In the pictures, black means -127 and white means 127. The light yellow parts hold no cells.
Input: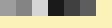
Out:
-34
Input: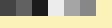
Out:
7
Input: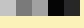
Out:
-88
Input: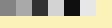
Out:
103
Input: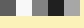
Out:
39
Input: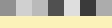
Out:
44
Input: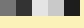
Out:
-98
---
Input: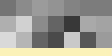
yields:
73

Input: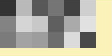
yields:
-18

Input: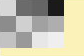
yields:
25

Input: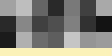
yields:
69

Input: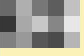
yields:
-40

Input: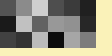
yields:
-114

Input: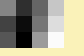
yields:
-127
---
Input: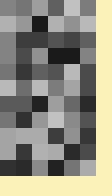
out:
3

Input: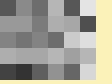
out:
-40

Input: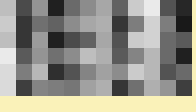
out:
62

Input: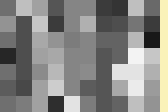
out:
-16

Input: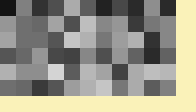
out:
-107

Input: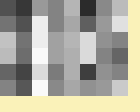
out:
-46
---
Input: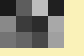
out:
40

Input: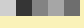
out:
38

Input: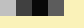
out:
-35

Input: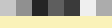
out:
70

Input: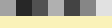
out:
48

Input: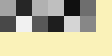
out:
85

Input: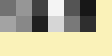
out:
86

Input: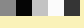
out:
67

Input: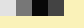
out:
-8

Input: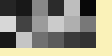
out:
75
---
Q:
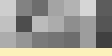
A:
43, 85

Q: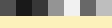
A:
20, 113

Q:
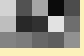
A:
-79, 97

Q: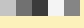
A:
-68, 116

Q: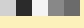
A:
116, 116

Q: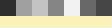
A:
6, 114

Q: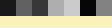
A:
46, 75

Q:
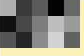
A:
-2, 82

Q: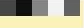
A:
4, 113

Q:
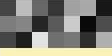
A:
-37, 97
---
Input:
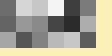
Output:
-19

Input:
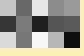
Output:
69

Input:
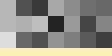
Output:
54

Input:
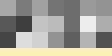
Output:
40

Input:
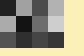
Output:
-94

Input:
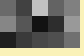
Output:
-21
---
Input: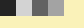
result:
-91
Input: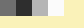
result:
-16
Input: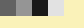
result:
-29
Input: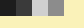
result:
-98
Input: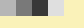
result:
54
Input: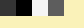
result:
-75
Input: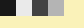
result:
-103
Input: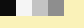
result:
-115
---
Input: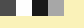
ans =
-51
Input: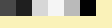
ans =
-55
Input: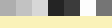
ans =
46
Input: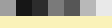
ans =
30
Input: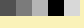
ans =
-46
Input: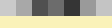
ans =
74
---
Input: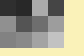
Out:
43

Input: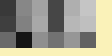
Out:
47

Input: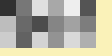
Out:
110

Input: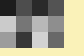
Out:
-85

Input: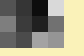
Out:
-114

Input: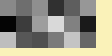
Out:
-33

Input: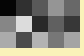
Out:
21

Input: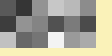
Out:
57

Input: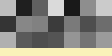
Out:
14

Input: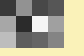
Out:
-55
